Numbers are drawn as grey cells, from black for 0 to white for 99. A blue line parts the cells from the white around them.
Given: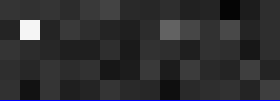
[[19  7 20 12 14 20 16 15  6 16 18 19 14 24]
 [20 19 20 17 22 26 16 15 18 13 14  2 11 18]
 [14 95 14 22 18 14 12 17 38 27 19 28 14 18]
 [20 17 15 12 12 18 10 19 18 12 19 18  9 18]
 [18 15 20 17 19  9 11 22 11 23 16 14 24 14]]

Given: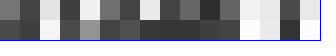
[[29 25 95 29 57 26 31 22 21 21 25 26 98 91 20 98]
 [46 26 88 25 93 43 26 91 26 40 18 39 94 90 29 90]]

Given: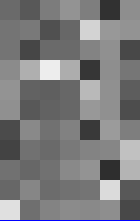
[[87 43 51 54 53 55 28]
 [41 34 48 57 49 19 55]
 [45 47 31 40 82 59 57]
 [45 27 41 41 51 56 28]
 [54 68 92 67 21 55 46]
 [57 38 37 40 72 56 36]
 [56 34 38 40 59 56 30]
 [29 53 44 50 22 60 49]
 [26 44 41 47 51 52 75]
 [44 40 44 53 57 18 70]
 [40 52 42 44 45 85 34]]

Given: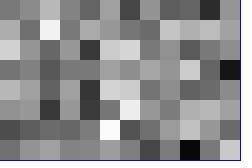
[[44 57 62 51 52 61 49 27 48  3 47 78]
 [47 54 72 51 39 62 27 57 36 39 17 58]
 [67 43 94 47 66 59 46 42 76 68 73 63]
 [81 58 40 59 22 79 83 47 56 35 47 55]
 [45 50 34 47 47 62 55 64 58 79 39  8]
 [71 62 38 62 21 82 79 45 55 38 42 54]
 [56 59 22 59 23 46 92 59 48 68 71 62]
 [30 36 42 40 48 97 32 43 60 75 59 41]]

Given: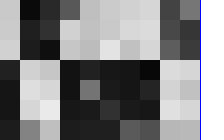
[[11 51 74 11 12 12 35 31 71 72]
 [78  4 16 34 74 79 81 83 26 46]
 [79 12 19 81 75 78 84 85 28 21]
 [81 11  6 77 73 88 75 83 36 23]
 [13 81 77  7 13  9  8  3 85 83]
 [ 8 86 83  7 45 10  8 14 82 75]
 [ 8 83 91  9 10 19 10  9 87 83]]

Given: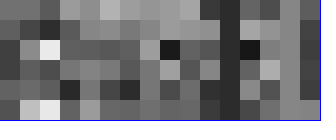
[[32 74 90 38 60 40 39 43 39 40 23 17 28 43 52 51]
 [44 44 35 60 55 69 61 58 60 64 22 17 39 30 52 36]
 [37 27 18 35 52 54 47 52 60 58 56 17 64 57 52 26]
 [25 54 91 37 36 34 37 61 10 38 33 17  9 49 52 24]
 [25 36 30 46 51 47 34 46 62 33 52 17 38 67 52 26]
 [38 41 36 16 46 27 17 46 29 42 19 17 53 32 52 24]]
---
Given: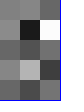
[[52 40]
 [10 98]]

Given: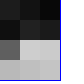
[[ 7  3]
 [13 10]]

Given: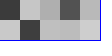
[[77 68]
 [24 74]]

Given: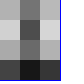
[[45 72]
 [30 83]]

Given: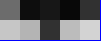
[[ 5  9]
 [70 19]]

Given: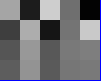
[[11 80]
 [67  8]]

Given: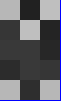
[[13 74]
 [74 14]]

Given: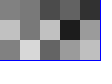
[[47 29]
 [47 75]]

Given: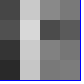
[[78 53]
 [84 29]]
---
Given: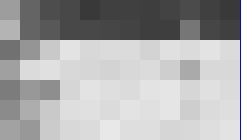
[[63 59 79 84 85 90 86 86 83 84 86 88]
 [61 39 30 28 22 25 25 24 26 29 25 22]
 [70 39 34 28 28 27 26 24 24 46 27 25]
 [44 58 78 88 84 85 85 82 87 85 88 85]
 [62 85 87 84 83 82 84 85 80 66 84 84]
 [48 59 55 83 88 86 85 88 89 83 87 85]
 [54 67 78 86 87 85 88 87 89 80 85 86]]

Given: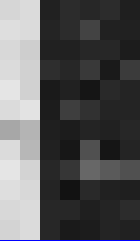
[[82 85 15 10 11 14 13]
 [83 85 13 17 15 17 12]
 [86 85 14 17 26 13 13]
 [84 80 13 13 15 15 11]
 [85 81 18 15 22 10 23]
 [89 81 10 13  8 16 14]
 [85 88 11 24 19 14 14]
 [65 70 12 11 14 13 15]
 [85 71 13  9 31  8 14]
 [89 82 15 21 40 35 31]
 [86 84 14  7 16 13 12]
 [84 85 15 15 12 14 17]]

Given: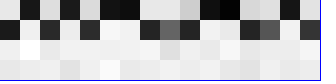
[[90 92 93 88 93 97 91 92 94 92 94 90 88 93 91 92]
 [90  9 86 10 85  7  5 90 90 80  6  1 84 87  8 88]
 [10 93 16 92 17 96 94 14 39 14 94 91 14 33 94 20]
 [93 99 91 94 94 93 94 95 87 93 91 96 90 92 92 95]]

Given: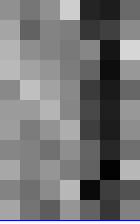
[[64 45 36 58 38 21 50]
 [56 46 56 80 14 11 41]
 [64 38 51 49 21 25 54]
 [70 55 51 47 52  8 83]
 [72 63 58 48 39  5 59]
 [53 74 63 53 23 10 40]
 [60 60 70 52 28 12 59]
 [61 48 57 67 24 11 55]
 [52 50 44 55 39 15 43]
 [65 50 58 48 38  1 71]
 [51 43 54 71  4 24 32]]

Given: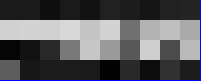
[[36  9 11 11 10  1 16  5 19 11]
 [10 10  6 10  7 13 11  8 13 14]
 [81 82 81 84 76 82 44 69 74 66]
 [ 2  7 16 47 77 60 34 80 29 72]]

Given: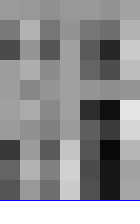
[[33 59 43 79 31  9 65]
 [60 59 56 59 59 57 63]
 [47 69 46 57 46 43 69]
 [29 58 33 62 35 15 78]
 [61 67 54 62 39 30 73]
 [61 52 58 62 58 55 58]
 [62 66 53 62 17  6 89]
 [60 56 50 60 37 23 83]
 [22 60 35 76 33  3 71]
 [39 69 50 81 29  9 63]]

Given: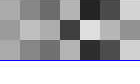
[[66 52 44 70 18 30 81]
 [66 52 42 70 14 29 82]
 [60 74 67 24 86 71 57]]

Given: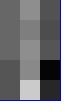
[[33 79 15]
 [40 55 32]
 [40 49 30]
 [40 55 33]
 [33 53  2]]
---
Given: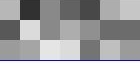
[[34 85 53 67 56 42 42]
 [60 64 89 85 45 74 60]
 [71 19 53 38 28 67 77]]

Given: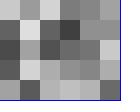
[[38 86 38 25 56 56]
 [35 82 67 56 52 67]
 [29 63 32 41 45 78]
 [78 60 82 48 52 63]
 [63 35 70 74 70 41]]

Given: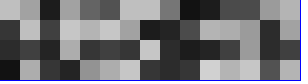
[[21 74 25 77 70 77 63 11 14 29 70 67 60 17 63]
 [ 7 67 21 14 57 67 77 21 17 21 81 70 77 32 70]
 [74 63 11 63 39 32 74 74 46  7 11 29 29 60 70]
 [17 25 14 67 21 25 21 77 17 11 14 25 60 17 25]]

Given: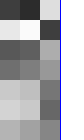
[[90 97 24]
 [82 78 40]
 [78 74 46]
 [70 63 52]
 [43 49 59]
 [34 37 67]
 [24 17 86]]

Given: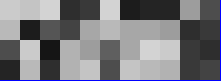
[[30 79  8 69 61 37 65 82 79 22 18]
 [79 76 82 18 22 82 11 14 14 61 30]
 [14 72 18 69 76 30 76 72 69 22 26]
 [72 11 33 26 65 72 65 65 61 18 22]]

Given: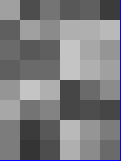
[[58 76 68 27 41 54]
 [37 62 54 68 68 72]
 [65 45 51 27 30 27]
 [37 41 41 76 68 62]
 [41 34 37 76 65 58]
 [62 30 45 34 37 23]
 [48 23 34 72 58 48]
 [48 20 30 68 54 41]]
